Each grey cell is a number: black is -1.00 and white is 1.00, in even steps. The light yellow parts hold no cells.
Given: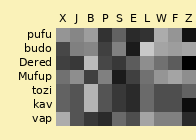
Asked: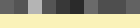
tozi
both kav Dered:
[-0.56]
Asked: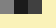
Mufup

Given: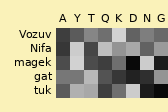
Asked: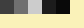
tuk
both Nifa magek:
[0.60]
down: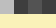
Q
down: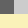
N
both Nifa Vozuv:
[-0.23]

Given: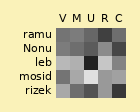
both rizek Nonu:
[-0.14]
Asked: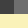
ramu

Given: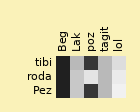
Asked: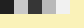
Pez
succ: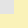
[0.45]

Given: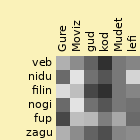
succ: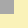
[-0.17]
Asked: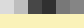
filin
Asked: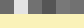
nogi
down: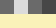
Gure
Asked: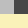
filin
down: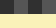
kod

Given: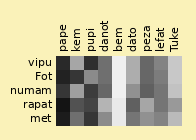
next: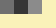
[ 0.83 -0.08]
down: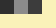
pupi
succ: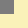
[0.57]

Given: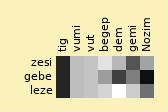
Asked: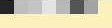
zesi
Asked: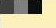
gebe
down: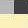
dem

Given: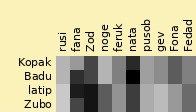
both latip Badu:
[-0.28]
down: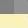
feruk
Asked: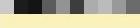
latip
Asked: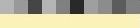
Kopak
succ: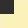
[-0.46]
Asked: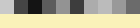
Zubo
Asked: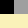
Badu

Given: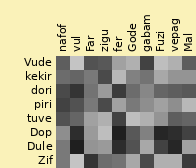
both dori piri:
[-0.42]
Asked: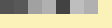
Vude

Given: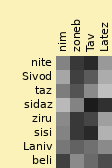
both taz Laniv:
[0.08]
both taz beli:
[0.08]

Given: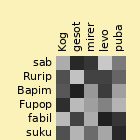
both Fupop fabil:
[0.46]
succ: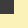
[0.25]
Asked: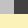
Rurip
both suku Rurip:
[-0.37]
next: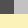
[-0.48 -0.48]

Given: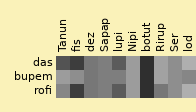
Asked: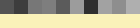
das
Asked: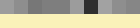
bupem

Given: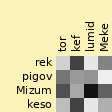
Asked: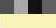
Mizum
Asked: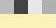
keso
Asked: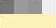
pigov
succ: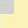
[-0.48]

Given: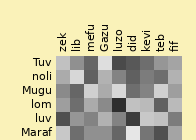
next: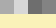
[0.63 0.24]
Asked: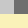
Maraf
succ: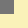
[-0.37]
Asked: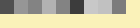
luv

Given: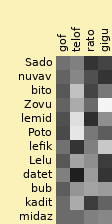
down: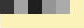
telof
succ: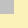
[-0.47]
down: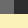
rato
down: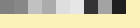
telof
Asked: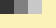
lefik
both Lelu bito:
[-0.32]
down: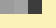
rato

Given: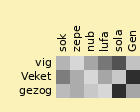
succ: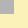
[0.69]
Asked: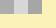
Veket
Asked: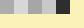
Veket
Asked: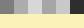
Veket
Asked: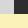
gezog

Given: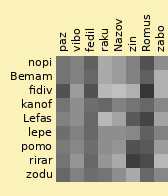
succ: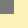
[0.06]
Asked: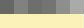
zodu
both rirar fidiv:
[0.44]
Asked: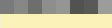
pomo

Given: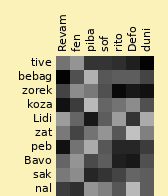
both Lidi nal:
[-0.27]
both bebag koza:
[-0.37]
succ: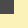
[-0.27]
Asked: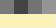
zat

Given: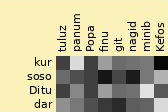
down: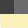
tuluz
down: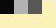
Kefos
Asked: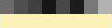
soso

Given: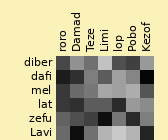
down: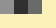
Damad
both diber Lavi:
[-0.12]
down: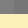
Teze
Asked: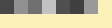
diber
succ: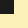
[-0.62]

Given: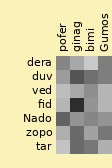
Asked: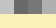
tar
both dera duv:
[-0.01]

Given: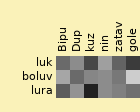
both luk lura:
[0.10]
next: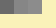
[-0.06  0.61]
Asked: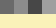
luk

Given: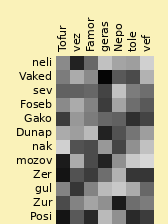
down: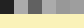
vez
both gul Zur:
[0.03]

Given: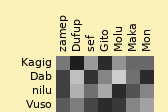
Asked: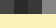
Vuso
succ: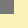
[-0.77]
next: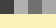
[-0.66 -0.35]
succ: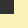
[0.04]

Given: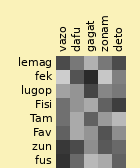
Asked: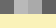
fus
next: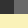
[0.45 0.33]
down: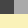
gagat
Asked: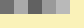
Tam
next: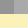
[-0.24 -0.51]
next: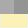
[-0.35  0.11]

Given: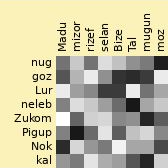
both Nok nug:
[-0.04]
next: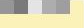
[-0.33 -0.71]
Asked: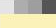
kal
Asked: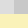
neleb

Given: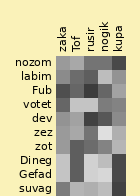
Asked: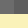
labim
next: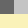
[ 0.54 -0.03]
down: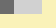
rusir
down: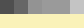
zaka
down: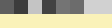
rusir

